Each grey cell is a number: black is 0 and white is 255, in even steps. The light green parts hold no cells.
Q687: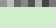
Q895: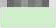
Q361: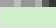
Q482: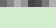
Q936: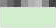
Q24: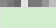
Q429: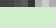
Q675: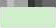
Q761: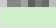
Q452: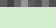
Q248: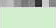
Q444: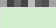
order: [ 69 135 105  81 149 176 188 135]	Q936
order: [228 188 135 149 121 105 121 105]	Q895
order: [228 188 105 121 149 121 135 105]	Q895
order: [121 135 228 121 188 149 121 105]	Q24

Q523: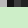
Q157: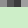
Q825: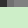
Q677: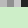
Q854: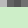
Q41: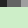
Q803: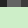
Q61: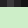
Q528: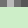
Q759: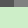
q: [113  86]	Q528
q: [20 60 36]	Q523
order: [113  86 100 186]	Q854
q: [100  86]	Q854
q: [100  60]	Q803

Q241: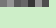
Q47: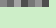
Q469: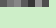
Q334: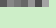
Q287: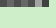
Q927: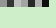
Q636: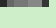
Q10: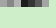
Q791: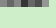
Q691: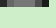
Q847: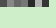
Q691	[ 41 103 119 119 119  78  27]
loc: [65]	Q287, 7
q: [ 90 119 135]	Q469

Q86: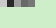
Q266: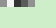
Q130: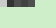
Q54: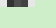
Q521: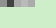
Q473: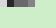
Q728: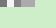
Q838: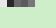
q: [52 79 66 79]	Q130
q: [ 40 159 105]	Q86
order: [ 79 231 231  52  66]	Q54
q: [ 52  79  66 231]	Q54
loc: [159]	Q86, 3
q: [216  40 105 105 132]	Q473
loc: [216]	Q473, 1

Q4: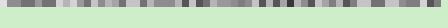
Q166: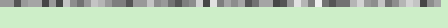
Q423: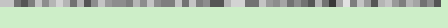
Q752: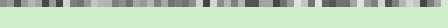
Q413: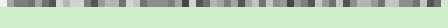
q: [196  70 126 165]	Q752
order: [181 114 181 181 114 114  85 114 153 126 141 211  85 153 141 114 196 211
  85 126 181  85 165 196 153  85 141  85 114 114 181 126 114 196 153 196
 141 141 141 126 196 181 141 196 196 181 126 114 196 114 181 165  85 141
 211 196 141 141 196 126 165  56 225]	Q4
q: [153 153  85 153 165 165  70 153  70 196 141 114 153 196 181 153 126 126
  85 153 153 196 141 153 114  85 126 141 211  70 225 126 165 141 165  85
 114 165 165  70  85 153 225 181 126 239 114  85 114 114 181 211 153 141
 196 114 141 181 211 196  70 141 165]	Q166
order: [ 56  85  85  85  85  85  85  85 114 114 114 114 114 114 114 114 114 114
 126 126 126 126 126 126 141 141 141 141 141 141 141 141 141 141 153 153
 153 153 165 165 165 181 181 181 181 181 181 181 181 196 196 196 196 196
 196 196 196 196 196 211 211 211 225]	Q4
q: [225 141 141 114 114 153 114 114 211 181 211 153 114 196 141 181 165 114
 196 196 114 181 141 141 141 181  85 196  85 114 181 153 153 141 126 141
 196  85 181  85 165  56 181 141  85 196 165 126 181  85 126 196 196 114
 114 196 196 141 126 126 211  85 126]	Q4
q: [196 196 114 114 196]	Q4
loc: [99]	Q752, 47

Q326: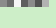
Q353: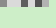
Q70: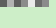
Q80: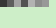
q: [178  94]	Q70
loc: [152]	Q80, 7
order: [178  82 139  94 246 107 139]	Q326
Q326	[139 107 246  94 139  82 178]
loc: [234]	Q70, 5

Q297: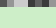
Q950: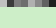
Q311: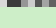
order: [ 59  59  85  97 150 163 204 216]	Q311
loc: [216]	Q311, 1

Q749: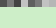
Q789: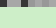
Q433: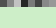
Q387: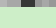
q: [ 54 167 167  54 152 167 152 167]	Q789
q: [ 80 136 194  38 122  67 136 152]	Q433
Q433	[ 80 136 194  38 122  67 136 152]
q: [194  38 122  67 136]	Q433
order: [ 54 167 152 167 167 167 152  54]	Q789

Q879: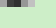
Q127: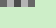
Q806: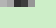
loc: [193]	Q879, 5
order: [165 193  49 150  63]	Q879
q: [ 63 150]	Q806

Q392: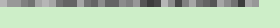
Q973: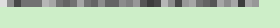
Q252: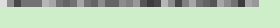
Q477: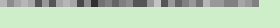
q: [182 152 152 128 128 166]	Q477
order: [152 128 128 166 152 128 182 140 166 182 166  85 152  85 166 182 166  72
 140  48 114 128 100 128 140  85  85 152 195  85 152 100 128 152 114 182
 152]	Q477
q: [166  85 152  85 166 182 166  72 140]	Q477

